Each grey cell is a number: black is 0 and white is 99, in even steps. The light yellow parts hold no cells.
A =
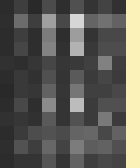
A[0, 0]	17
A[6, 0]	16
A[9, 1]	23
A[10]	[18, 32, 24, 40, 26, 48, 36, 38, 31]
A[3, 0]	17
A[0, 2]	16
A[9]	[17, 23, 30, 32, 29, 39, 40, 28, 38]
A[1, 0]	18
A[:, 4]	[18, 28, 18, 19, 21, 20, 21, 20, 20, 29, 26, 20]
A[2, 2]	18
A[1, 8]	38
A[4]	[19, 18, 21, 27, 21, 22, 25, 50, 24]
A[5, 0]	17
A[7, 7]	31
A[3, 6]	22
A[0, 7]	26
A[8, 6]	23
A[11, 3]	33
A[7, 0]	17
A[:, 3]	[29, 62, 48, 51, 27, 31, 38, 54, 35, 32, 40, 33]
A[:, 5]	[31, 83, 61, 69, 22, 35, 46, 73, 32, 39, 48, 38]
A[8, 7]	47

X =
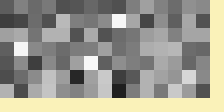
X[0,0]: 36
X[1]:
[24, 27, 42, 31, 72, 49, 46, 54, 96, 65, 27, 55, 37, 65, 32]
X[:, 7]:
[34, 54, 32, 62, 37, 78, 77]
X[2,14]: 64
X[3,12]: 71
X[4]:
[33, 54, 24, 53, 40, 62, 96, 37, 55, 49, 45, 66, 60, 40, 52]
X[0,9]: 49
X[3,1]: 95
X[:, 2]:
[41, 42, 45, 53, 24, 54, 66]
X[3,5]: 48
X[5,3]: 75
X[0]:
[36, 50, 41, 47, 31, 33, 40, 34, 31, 49, 62, 50, 42, 56, 53]
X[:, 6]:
[40, 46, 66, 49, 96, 62, 60]
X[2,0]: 62
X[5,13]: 83
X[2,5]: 32
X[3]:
[37, 95, 53, 49, 42, 48, 49, 62, 43, 48, 67, 69, 71, 42, 40]
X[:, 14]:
[53, 32, 64, 40, 52, 53, 31]
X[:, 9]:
[49, 65, 46, 48, 49, 34, 48]

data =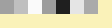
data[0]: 62
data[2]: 97
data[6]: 66

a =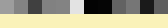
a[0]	61
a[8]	38
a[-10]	25
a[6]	1

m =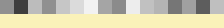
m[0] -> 56
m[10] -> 75
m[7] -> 64
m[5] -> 85
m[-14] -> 73
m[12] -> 46

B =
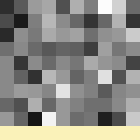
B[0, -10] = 18
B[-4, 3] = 71
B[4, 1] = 21
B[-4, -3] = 87
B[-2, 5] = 50
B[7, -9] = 31
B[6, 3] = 52
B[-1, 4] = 59
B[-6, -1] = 54
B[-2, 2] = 68
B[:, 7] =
[98, 40, 56, 62, 58, 87, 35, 43, 12]
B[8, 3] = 94
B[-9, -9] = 35
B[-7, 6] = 43
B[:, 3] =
[65, 71, 66, 34, 41, 71, 52, 40, 94]
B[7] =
[40, 31, 68, 40, 59, 50, 43, 43, 53, 68]
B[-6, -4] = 24
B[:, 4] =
[31, 54, 59, 39, 53, 59, 88, 59, 59]
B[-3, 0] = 53
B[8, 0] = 59
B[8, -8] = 8
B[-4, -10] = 53
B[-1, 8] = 29

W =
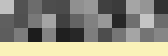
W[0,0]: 75
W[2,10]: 45
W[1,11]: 42
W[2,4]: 12
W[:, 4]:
[29, 25, 12]
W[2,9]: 64
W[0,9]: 64
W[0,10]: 58
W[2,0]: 36
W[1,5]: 39
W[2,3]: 51
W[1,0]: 37

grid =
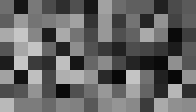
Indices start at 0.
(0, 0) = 43
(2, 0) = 66
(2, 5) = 45
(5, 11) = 13
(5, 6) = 58
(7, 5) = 50
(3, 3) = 40
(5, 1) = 7
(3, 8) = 13
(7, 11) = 66
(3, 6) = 32
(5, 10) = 44
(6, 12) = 71
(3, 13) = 35
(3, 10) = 27
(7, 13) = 54
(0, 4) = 18
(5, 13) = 57
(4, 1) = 77
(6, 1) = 33
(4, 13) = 33
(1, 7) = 59
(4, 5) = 8
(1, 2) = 45
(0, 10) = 37
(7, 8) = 58
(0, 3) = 29
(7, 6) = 34
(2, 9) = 38
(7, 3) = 41
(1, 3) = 48
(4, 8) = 28
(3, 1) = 65
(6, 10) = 39
